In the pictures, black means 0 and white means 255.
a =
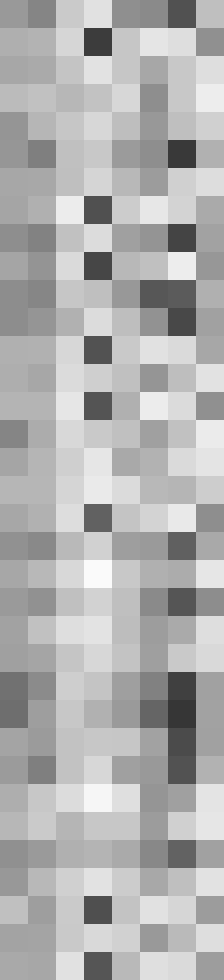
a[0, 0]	153
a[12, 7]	167
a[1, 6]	222
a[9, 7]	151
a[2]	[167, 170, 196, 226, 198, 167, 200, 222]
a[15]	[133, 172, 216, 201, 192, 160, 193, 235]
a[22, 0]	162
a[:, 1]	[133, 179, 170, 193, 182, 127, 168, 176, 130, 148, 134, 149, 177, 167, 180, 172, 181, 182, 177, 137, 184, 145, 193, 165, 139, 158, 155, 127, 199, 202, 154, 184, 158, 164, 167]
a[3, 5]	142
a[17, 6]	181
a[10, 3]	191
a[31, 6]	191
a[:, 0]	[153, 175, 167, 187, 149, 150, 167, 165, 142, 165, 141, 141, 176, 174, 180, 133, 165, 182, 167, 145, 167, 154, 162, 160, 113, 110, 164, 155, 174, 183, 144, 152, 192, 163, 169]
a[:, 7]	[191, 144, 222, 237, 208, 177, 221, 170, 162, 151, 176, 161, 167, 226, 144, 235, 228, 205, 142, 169, 230, 141, 222, 217, 161, 162, 161, 178, 228, 230, 161, 226, 156, 222, 157]
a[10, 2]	198
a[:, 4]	[143, 198, 198, 215, 190, 155, 184, 204, 160, 184, 152, 190, 201, 192, 176, 192, 169, 219, 196, 158, 200, 191, 189, 195, 159, 154, 198, 160, 223, 199, 170, 204, 195, 209, 185]
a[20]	[167, 184, 216, 250, 200, 176, 172, 230]
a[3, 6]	200
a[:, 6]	[81, 222, 200, 200, 191, 57, 208, 211, 68, 237, 91, 72, 218, 190, 219, 193, 218, 181, 233, 96, 172, 85, 170, 201, 64, 54, 75, 82, 160, 208, 98, 191, 214, 186, 218]
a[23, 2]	197
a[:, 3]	[225, 60, 226, 194, 215, 200, 213, 80, 220, 70, 191, 220, 82, 207, 84, 201, 230, 234, 97, 209, 250, 210, 227, 215, 196, 177, 199, 215, 246, 199, 180, 226, 79, 217, 85]
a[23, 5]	159

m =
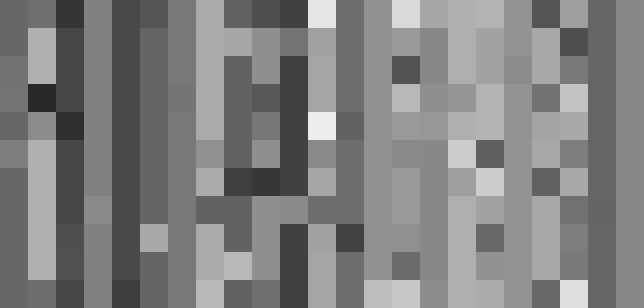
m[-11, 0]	103
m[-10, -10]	144
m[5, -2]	101
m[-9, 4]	73
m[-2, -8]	136
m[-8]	[115, 40, 70, 129, 73, 100, 117, 170, 98, 88, 65, 165, 110, 144, 184, 142, 150, 180, 147, 114, 195, 101, 134]
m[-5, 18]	147
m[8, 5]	169
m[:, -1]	[134, 134, 134, 134, 134, 134, 134, 134, 134, 134, 134]
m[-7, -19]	73
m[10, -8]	141
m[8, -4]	168
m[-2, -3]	122
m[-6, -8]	136
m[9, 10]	65
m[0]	[103, 111, 53, 129, 73, 85, 120, 170, 98, 79, 65, 230, 110, 144, 217, 166, 175, 179, 147, 85, 158, 101, 134]
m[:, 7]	[170, 170, 170, 170, 170, 144, 170, 98, 170, 170, 184]
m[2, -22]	176
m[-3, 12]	66
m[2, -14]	143
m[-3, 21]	101
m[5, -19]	73
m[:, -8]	[166, 136, 136, 142, 151, 136, 136, 136, 136, 136, 141]
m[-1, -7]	175
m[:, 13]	[144, 144, 144, 144, 144, 144, 144, 144, 144, 144, 189]
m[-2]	[103, 176, 81, 129, 73, 100, 120, 170, 184, 143, 65, 165, 110, 144, 107, 136, 175, 145, 147, 168, 122, 101, 134]
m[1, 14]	154
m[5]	[125, 176, 70, 129, 73, 100, 120, 144, 98, 143, 65, 138, 110, 144, 137, 136, 204, 95, 147, 168, 125, 101, 134]
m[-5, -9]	154
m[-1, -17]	120
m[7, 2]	70
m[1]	[103, 176, 70, 129, 73, 100, 120, 170, 166, 143, 115, 161, 110, 144, 154, 136, 175, 162, 147, 168, 78, 101, 134]

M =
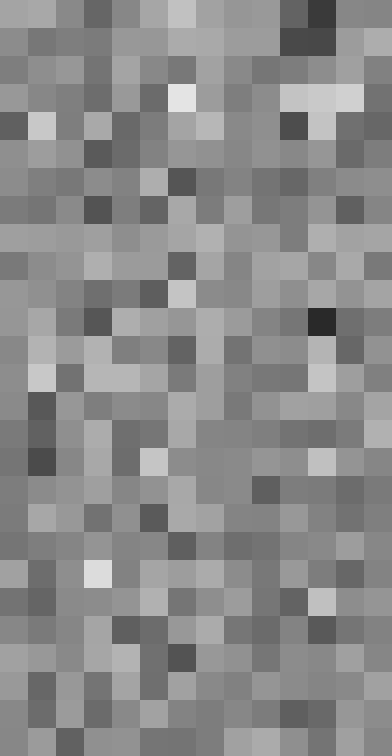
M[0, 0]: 164
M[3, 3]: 109
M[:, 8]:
[150, 156, 137, 126, 137, 135, 131, 158, 148, 133, 136, 155, 115, 129, 121, 132, 138, 138, 132, 110, 140, 156, 118, 145, 129, 135, 161]
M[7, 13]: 133
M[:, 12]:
[135, 156, 160, 208, 112, 106, 139, 96, 162, 169, 147, 111, 103, 158, 136, 123, 148, 108, 114, 157, 103, 141, 117, 160, 137, 151, 160]
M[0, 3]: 102
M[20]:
[161, 109, 142, 220, 130, 165, 157, 171, 140, 120, 153, 125, 103, 131]
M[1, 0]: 140
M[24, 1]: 103
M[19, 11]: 137
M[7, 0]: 123
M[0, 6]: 193
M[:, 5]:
[166, 151, 136, 107, 124, 130, 174, 100, 154, 155, 94, 160, 136, 165, 135, 118, 197, 146, 90, 135, 165, 177, 108, 112, 111, 162, 117]
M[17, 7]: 135
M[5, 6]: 150
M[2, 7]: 162
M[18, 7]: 162
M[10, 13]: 164
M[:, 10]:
[99, 73, 125, 195, 77, 136, 103, 125, 125, 166, 143, 118, 140, 118, 161, 115, 142, 125, 152, 133, 153, 99, 131, 140, 139, 95, 143]
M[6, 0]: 140
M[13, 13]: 128
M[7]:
[123, 117, 138, 83, 126, 100, 168, 124, 158, 119, 125, 148, 96, 133]
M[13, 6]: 122
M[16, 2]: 135
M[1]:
[140, 119, 126, 123, 152, 151, 171, 169, 156, 156, 73, 72, 156, 173]
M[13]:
[141, 200, 114, 182, 182, 165, 122, 158, 129, 120, 118, 196, 158, 128]
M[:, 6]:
[193, 171, 120, 228, 164, 150, 85, 168, 165, 99, 196, 150, 99, 122, 171, 168, 140, 168, 169, 95, 157, 117, 152, 83, 161, 131, 116]
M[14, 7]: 158
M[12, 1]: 179
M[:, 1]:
[168, 119, 142, 135, 200, 157, 127, 117, 157, 140, 144, 167, 179, 200, 88, 97, 75, 139, 167, 126, 109, 101, 122, 152, 103, 108, 155]
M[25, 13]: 140

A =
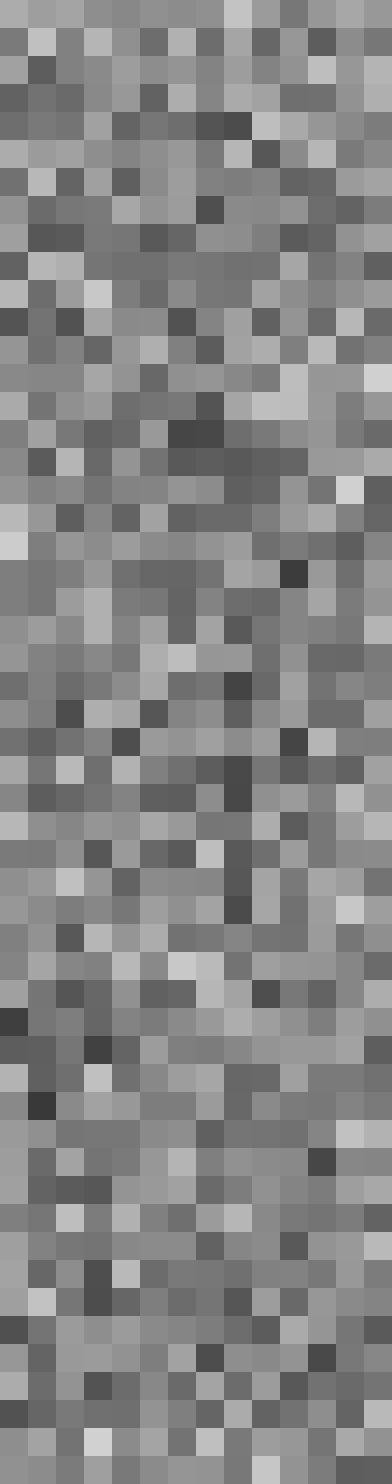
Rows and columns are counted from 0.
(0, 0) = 172
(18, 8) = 106
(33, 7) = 120
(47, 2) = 155
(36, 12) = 157
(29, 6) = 153
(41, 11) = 71
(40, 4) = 119
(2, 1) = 93
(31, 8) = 87
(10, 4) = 125
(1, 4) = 144
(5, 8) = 182
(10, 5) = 107
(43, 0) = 127
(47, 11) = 149
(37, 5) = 156
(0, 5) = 144
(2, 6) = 148
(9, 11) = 115
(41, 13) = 133
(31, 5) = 139
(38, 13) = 113
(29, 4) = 143
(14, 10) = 188
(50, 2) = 121
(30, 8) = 89
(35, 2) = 85
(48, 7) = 77
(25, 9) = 138
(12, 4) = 151
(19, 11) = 112
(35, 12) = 134
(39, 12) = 131
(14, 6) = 120
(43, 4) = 177
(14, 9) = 190
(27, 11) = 110
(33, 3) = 182
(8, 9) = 126

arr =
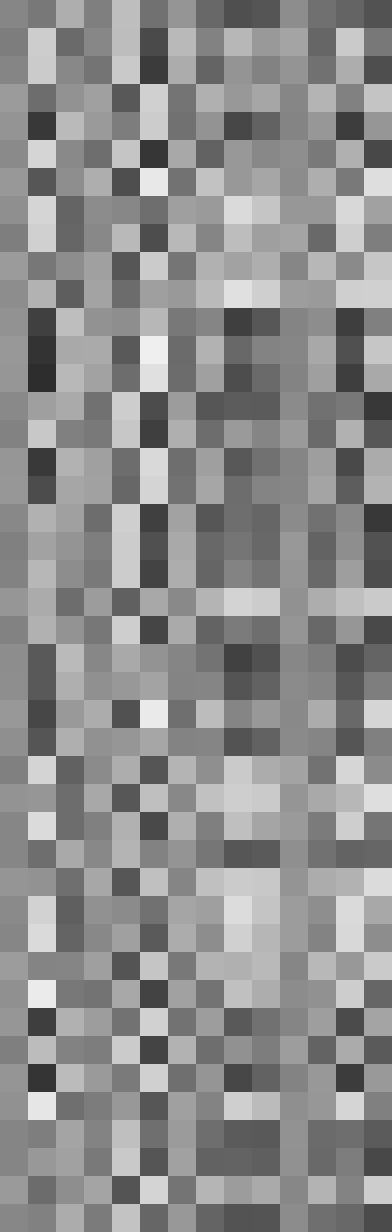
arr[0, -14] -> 134
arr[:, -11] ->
[127, 135, 116, 160, 154, 110, 174, 140, 136, 160, 163, 146, 170, 162, 113, 121, 160, 161, 109, 126, 121, 156, 119, 135, 144, 172, 145, 139, 168, 128, 136, 167, 145, 136, 159, 115, 157, 125, 154, 124, 131, 121, 164, 123]
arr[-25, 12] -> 142
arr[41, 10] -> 145
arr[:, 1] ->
[120, 205, 203, 109, 56, 213, 86, 213, 208, 119, 178, 64, 51, 45, 159, 200, 57, 76, 177, 162, 183, 171, 177, 89, 89, 71, 85, 212, 150, 219, 110, 146, 210, 218, 132, 235, 62, 188, 52, 230, 126, 152, 108, 129]
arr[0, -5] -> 85
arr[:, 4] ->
[190, 189, 201, 88, 125, 197, 78, 135, 185, 86, 108, 142, 89, 109, 205, 199, 109, 103, 207, 204, 204, 96, 206, 169, 152, 81, 150, 173, 87, 177, 180, 86, 139, 160, 84, 168, 114, 203, 122, 152, 191, 201, 84, 195]
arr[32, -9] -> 113
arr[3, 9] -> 166
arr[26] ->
[143, 85, 175, 145, 150, 166, 131, 133, 83, 98, 138, 133, 85, 128]
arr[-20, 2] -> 175
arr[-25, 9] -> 104
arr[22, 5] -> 69
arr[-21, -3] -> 125
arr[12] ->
[152, 51, 169, 170, 89, 239, 107, 178, 104, 131, 134, 168, 80, 198]
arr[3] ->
[155, 109, 146, 160, 88, 208, 116, 176, 152, 166, 134, 180, 129, 196]
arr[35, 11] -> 145
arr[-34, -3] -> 154
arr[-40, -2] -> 61
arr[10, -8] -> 153
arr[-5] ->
[145, 230, 111, 124, 152, 86, 160, 131, 207, 187, 143, 151, 213, 128]
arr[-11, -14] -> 134
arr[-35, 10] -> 134
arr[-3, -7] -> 98
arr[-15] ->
[134, 219, 109, 128, 177, 73, 175, 127, 191, 165, 154, 123, 206, 117]
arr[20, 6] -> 173
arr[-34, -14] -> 141
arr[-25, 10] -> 152
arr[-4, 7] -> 110
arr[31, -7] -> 192
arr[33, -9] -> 90
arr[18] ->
[136, 177, 160, 109, 207, 64, 162, 86, 110, 102, 139, 113, 137, 56]
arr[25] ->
[152, 71, 153, 172, 81, 234, 111, 188, 133, 152, 137, 172, 105, 213]
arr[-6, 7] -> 149
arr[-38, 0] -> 152

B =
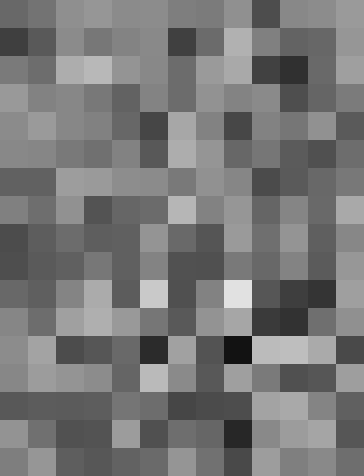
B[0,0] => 104
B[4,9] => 130
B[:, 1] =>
[115, 89, 109, 130, 154, 134, 97, 110, 93, 90, 95, 109, 163, 156, 92, 112, 150]
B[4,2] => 135
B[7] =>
[128, 110, 145, 83, 102, 107, 182, 130, 150, 101, 133, 105, 169]
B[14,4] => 117
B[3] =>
[153, 130, 135, 120, 98, 131, 108, 146, 131, 138, 78, 101, 123]
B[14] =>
[88, 92, 91, 93, 117, 109, 70, 75, 77, 163, 169, 132, 96]
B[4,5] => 70
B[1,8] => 177
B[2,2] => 173
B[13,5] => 186
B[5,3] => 112
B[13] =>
[135, 156, 148, 140, 101, 186, 138, 88, 159, 122, 80, 86, 158]
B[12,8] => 18
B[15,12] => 86
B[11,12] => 144
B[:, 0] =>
[104, 63, 122, 153, 139, 136, 97, 128, 76, 78, 104, 134, 140, 135, 88, 147, 126]
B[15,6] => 110
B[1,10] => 99
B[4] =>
[139, 154, 135, 129, 103, 70, 167, 130, 71, 130, 118, 145, 90]
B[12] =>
[140, 163, 76, 86, 105, 43, 161, 83, 18, 187, 190, 170, 73]
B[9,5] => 131
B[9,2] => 96
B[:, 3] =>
[150, 119, 184, 120, 129, 112, 154, 83, 94, 119, 171, 175, 86, 140, 93, 83, 87]
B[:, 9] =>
[77, 128, 65, 138, 130, 118, 75, 101, 111, 104, 86, 58, 187, 122, 163, 137, 157]
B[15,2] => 81
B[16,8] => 73
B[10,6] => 80
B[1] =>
[63, 89, 139, 119, 131, 137, 64, 107, 177, 128, 99, 103, 150]
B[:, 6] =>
[126, 64, 108, 108, 167, 173, 121, 182, 105, 81, 80, 89, 161, 138, 70, 110, 149]
